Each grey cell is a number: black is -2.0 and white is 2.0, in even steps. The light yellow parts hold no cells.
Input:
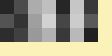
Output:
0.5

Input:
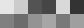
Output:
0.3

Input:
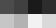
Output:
1.8

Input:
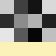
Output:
0.8

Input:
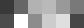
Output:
0.2

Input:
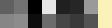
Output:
-1.8

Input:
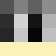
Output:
-1.7

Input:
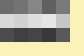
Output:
1.5

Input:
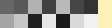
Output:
-1.5

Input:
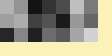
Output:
-1.0
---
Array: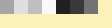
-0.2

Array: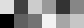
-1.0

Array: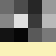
-1.4

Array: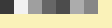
-0.4

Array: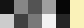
-1.4

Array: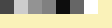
-0.4

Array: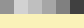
0.3
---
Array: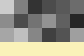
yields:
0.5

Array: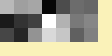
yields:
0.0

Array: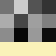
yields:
-1.8

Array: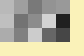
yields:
-0.9

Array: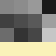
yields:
1.1

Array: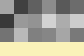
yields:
-0.1

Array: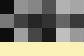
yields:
0.4

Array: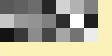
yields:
1.7
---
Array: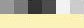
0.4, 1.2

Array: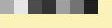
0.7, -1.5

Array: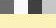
-0.3, 1.1

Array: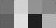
-0.2, 0.8

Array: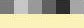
-0.1, 0.6

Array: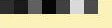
-1.3, -0.8
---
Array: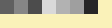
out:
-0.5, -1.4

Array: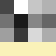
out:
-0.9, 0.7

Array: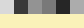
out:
1.4, 0.7

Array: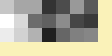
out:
1.1, 0.1

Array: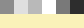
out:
0.2, -1.3

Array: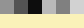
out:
0.3, 1.3

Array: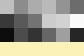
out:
1.0, -1.4

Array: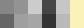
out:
0.1, 0.9

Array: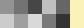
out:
0.3, -1.2
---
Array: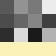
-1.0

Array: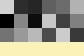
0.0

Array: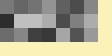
0.7

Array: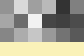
-0.8

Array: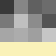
-0.7

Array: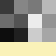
0.3
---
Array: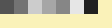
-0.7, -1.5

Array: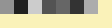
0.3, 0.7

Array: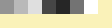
0.3, 2.0

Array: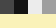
-0.9, 0.5

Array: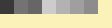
-1.1, 0.2

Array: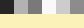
-1.4, 0.2

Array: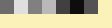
-0.3, -0.7

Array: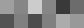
0.5, 0.4

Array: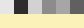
1.6, -0.5
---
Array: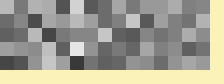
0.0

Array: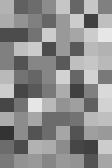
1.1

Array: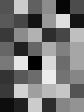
-1.9

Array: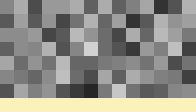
-0.7

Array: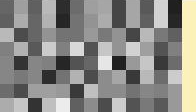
1.3
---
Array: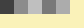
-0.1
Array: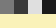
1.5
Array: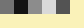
1.4
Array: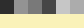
1.1
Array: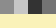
-1.2
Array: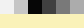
-0.1
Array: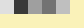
-0.2
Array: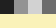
1.3
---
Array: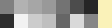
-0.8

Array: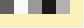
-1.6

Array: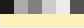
1.7

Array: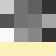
-0.5

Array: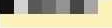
-0.9

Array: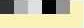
-1.9

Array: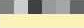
0.6

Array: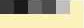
-0.8

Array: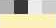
1.7

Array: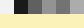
-0.2
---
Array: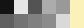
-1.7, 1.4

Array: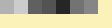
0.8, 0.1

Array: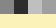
0.1, 0.5

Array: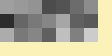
0.5, 1.2

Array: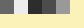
-0.4, 0.4

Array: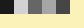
-1.6, -0.9

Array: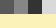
-0.6, 1.4

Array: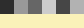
-1.3, 0.8
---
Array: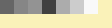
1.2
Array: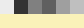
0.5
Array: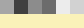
1.7
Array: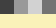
1.3
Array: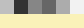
0.7
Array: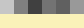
-0.5
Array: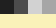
1.3
